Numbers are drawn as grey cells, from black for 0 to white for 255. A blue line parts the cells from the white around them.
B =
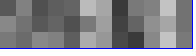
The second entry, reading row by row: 129
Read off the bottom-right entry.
121
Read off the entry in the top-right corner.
114
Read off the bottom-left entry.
121
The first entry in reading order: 88
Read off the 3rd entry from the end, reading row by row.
136

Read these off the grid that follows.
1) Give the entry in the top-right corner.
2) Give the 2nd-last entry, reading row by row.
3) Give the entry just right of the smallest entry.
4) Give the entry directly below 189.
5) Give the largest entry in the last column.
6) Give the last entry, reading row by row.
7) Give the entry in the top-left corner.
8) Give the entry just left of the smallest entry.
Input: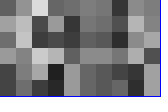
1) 125
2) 46
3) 154
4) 196
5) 167
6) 161
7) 96
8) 167

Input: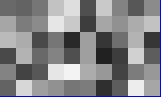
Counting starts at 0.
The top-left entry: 105
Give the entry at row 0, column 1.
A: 99
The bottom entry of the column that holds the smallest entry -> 47
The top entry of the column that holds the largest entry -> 222
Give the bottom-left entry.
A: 99
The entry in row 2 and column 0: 186
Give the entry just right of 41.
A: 159
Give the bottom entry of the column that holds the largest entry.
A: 118
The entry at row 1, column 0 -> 166
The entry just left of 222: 194
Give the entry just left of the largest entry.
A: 230
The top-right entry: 139
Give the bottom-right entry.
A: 166
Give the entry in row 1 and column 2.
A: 139
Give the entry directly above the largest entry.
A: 79

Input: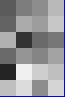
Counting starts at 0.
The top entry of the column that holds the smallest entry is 91
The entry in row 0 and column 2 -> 141
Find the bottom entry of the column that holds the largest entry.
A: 220
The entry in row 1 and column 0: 99
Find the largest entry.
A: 240
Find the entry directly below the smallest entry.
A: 191
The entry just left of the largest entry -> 36

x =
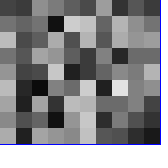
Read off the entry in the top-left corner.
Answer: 67
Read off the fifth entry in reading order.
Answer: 94
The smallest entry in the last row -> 25
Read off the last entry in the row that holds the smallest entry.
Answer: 143
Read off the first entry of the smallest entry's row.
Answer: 187
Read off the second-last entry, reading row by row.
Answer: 45
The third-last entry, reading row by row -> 80
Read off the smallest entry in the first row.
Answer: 51
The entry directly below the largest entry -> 107
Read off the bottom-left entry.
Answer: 172
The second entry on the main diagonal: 100
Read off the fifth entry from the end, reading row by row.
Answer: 193
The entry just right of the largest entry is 129
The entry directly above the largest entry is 137
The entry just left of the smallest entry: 39
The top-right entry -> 59
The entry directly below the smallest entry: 164
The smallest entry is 11

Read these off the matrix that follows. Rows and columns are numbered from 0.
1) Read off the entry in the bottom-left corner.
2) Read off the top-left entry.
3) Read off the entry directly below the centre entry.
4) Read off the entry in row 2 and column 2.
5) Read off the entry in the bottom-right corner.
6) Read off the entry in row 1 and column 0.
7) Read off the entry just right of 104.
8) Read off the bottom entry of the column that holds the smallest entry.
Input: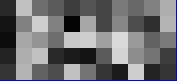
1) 53
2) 41
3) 20
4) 148
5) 53
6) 20
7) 129
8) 193

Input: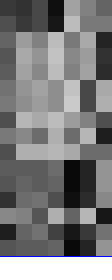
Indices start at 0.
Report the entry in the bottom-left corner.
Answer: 85
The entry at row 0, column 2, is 72
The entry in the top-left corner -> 57
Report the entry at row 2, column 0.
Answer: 100
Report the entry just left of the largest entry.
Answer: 142
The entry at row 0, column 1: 50
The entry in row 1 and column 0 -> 79
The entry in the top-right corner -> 100
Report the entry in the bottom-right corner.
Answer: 148
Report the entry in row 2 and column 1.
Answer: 156
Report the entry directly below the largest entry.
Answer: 156
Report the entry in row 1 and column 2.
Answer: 72
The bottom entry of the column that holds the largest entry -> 9
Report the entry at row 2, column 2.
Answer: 129
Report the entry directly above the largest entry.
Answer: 194
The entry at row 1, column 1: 57

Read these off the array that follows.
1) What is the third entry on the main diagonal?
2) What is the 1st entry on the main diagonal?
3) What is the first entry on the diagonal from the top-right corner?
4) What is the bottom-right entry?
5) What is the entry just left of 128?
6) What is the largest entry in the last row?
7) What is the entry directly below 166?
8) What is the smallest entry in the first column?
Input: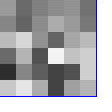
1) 146
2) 154
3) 114
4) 180
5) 106
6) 229
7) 194
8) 45

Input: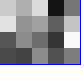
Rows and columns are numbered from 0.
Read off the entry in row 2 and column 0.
86
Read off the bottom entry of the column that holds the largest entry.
125
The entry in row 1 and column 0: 226
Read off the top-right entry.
117
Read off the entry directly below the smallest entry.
94
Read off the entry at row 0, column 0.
204

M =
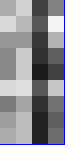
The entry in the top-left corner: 171
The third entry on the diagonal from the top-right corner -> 151
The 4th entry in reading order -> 130
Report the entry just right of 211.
65
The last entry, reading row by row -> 108
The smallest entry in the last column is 65
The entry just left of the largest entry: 87
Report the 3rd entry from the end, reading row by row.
190
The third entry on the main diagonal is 57
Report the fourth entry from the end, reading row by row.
171
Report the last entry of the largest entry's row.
244

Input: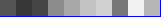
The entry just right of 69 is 141
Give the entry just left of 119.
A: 208
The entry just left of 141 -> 69

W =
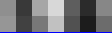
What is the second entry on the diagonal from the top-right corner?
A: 28
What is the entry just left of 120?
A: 65
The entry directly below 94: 81
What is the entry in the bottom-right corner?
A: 108

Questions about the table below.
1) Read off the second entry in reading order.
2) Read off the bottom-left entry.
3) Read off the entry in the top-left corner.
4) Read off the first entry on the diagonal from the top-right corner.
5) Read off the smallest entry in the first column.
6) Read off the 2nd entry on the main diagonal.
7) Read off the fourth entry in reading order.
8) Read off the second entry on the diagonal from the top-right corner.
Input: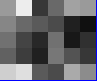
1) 237
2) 207
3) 154
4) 154
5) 97
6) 105
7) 105
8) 32

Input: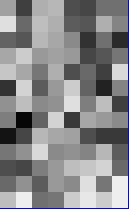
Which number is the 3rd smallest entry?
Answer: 34
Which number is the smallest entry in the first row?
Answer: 63
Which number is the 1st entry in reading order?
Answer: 161
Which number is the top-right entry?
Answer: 112
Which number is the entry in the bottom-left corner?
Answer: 190
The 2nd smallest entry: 19
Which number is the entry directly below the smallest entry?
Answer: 70
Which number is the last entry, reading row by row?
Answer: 238
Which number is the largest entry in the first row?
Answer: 183
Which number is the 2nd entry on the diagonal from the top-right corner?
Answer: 175
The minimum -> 6
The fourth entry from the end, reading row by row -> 204
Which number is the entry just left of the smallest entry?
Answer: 126
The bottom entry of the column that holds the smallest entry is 238
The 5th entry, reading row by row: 78
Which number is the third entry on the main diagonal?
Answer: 183
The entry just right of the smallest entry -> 99

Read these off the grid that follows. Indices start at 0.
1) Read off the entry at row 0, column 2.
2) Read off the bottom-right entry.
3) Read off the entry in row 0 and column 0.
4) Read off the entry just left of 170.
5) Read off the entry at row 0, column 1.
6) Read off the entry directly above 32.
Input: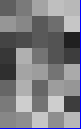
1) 164
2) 184
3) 95
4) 116
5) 122
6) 198

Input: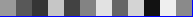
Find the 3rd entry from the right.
18
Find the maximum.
239
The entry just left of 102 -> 226
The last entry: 138
